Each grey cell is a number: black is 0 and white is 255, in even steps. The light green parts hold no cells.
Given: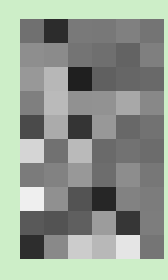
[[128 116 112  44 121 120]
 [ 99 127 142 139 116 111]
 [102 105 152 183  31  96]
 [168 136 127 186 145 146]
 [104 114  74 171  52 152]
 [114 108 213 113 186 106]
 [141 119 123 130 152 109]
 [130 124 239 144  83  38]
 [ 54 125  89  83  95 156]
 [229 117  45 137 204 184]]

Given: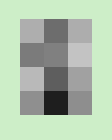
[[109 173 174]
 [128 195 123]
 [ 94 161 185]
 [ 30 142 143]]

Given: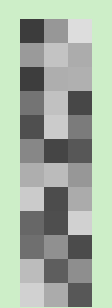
[[151 221  60]
 [195 172 154]
 [174 176  61]
 [193  71 116]
 [203 123  79]
 [ 69  87 135]
 [187 151 174]
 [ 76 171 203]
 [ 78 209 103]
 [144  75 111]
 [ 94 142 188]
 [171  87 209]]

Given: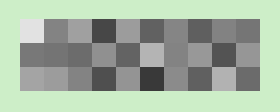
[[130 117 226 131 160  71 156  97 133  95]
 [ 83 150 120 116 108 144  99 180 131 152]
 [178 107 164 156 131  79 148  57 139  96]]

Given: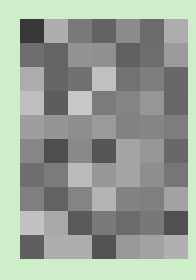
[[107 173  56 174 121  99 139]
 [109 155 110 100 147 144  96]
 [126 104 172 101 113 192 114]
 [150 103 190  93 199 123 132]
 [133 125 158 149 142 154 130]
 [151 104 135  78 136  86 164]
 [142 118 111 123 187 151 165]
 [127 162 127  98 132 180 131]
 [120  80 194 168  90 122 107]
 [162 176  95 173 173  83 152]]

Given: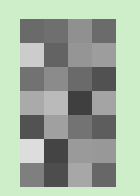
[[144 107 106 111]
 [149 157 204  99]
 [106  81 114 139]
 [ 63 164 170 186]
 [115  93  82 160]
 [154 152 221  68]
 [167 103 127  77]]

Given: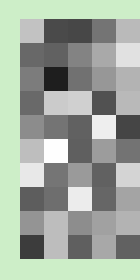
[[116 186 194  74  71]
 [169 225 104  97 131]
 [151 179 124  30 113]
 [ 81 185 105 203 208]
 [238  69 140 116  97]
 [156 115 190 254  95]
 [ 97 212 232 117 154]
 [102 164  93 110 236]
 [161 179 148 189 141]
 [168  97  60 189  95]]

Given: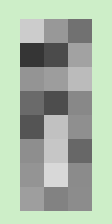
[[152 113 204]
 [ 75 162  53]
 [157 187 148]
 [ 77 136 106]
 [193 143  84]
 [198 103 142]
 [216 139 148]
 [130 140 158]]

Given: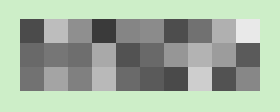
[[176 233  75 189 143  58 133 139  77 113]
 [156  90 105 118 110 169  82 105 150 179]
 [ 82 135 114 164 128 185 106  90  74 206]]
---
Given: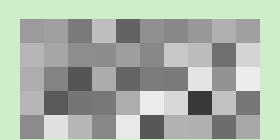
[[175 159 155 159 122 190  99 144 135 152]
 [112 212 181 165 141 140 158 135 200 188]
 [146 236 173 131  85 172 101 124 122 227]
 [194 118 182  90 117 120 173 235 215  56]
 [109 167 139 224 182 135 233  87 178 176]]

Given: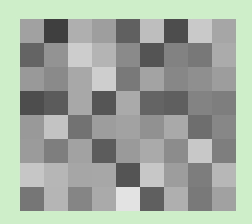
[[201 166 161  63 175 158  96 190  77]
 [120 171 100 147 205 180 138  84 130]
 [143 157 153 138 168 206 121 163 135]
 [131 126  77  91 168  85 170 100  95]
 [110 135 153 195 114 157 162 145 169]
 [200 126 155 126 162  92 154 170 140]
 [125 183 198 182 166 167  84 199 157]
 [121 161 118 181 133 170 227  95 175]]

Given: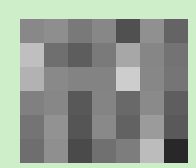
[[144 100 136 142 121 135  80]
 [134 115 191 111  93 122 167]
 [135 117 178 137 131 131 205]
 [138  94 128 135  88 132 105]
 [155  89 116 146  85 137  98]
 [188  40 110 143  74 112 125]]

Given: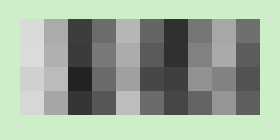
[[167 111 218 171  61 108 182 101  48 118]
 [170  92 219 176  59 121 172  90  48 129]
 [130  82 208 187  34 106 160  71  63 146]
 [150  94 215 166  53  86 189 107  70 100]]

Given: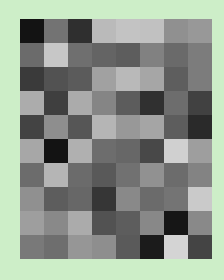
[[144 152  19 115  47 186 195 193]
 [106 124 107 199 111 100  93 129]
 [ 94 124  58  82  91 161 185 166]
 [109  65 172  63 171 133  92  48]
 [ 93  42  67 142  86 181 152 165]
 [208 158 167  19 176 109 103  72]
 [108 131 108 181 107  89 113 145]
 [116 202 144  93 103  54 137 107]
 [ 22 137 158 137 171  82  93 136]
 [212  68 121 110 150 142  90  27]]

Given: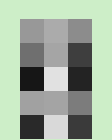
[[171 140 152]
 [165  62 111]
 [225  35  22]
 [164 124 161]
 [217  58  41]]
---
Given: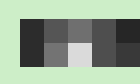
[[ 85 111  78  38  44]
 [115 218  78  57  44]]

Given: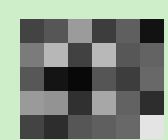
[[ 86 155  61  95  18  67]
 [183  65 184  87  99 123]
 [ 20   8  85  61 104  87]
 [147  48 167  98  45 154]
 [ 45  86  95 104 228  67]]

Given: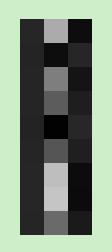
[[171  13  38]
 [ 13  38  36]
 [126  20  37]
 [ 92  30  37]
 [  2  39  35]
 [ 85  31  37]
 [190  12  38]
 [197  11  38]
 [106  26  37]]

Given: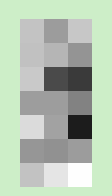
[[156 199 195]
 [181 148 193]
 [ 74  58 201]
 [157 130 157]
 [162  28 219]
 [145 156 150]
 [229 254 194]]

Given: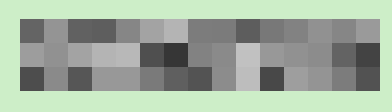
[[148  97  94 134 163 180 124 123  93 120 130 145 134 154 100]
 [145 163 180 184  79  54 130 138 193 152 145 140  99  67 157]
 [138  86 152 152 122  95  83 140 189  72 158 148 124  82  77]]

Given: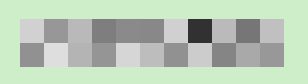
[[151 185 126 138 136 208  49 186 118 192 209]
 [222 180 149 214 189 145 204 133 169 152 145]]

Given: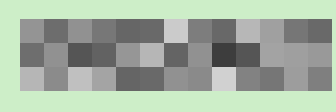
[[109 145 119 102 105 203 125 104 183 160 118 105 148]
 [145  85  98 150 182 100 145  61  85 163 159 153 110]
 [139 192 164 101 105 145 138 209 130 118 157 127 182]]
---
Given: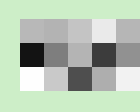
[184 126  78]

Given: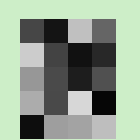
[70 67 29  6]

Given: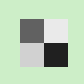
[97 32]

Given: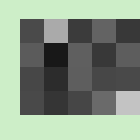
[ 74  24  94 106]

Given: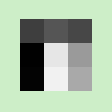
[ 62 230 169]

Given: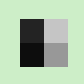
[ 35 152]
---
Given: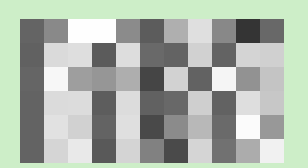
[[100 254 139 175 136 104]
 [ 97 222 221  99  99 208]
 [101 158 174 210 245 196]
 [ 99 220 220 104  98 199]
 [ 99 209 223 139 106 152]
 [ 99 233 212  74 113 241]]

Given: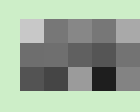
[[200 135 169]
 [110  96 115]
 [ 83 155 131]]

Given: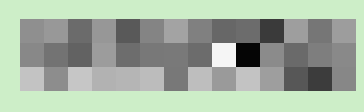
[[143 107  89 163 103  58 118]
 [136  98 109 121 245 139 126]
 [195 198 181 120 154 158  60]]

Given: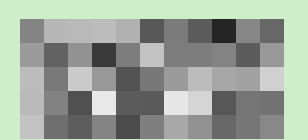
[[132 185 177 123  37 103]
 [155 146 125 125 131 152]
 [188 202  83 155 166 208]
 [186  80  92 230  87 114]
 [194  93  75 168 104 136]]

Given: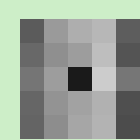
[[ 91 174  93]
 [104 157  84]
 [117  26 118]
 [102 162  79]
 [100 166  76]]

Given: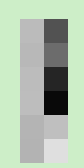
[[187]
 [184]
 [188]
 [189]
 [180]
 [179]]
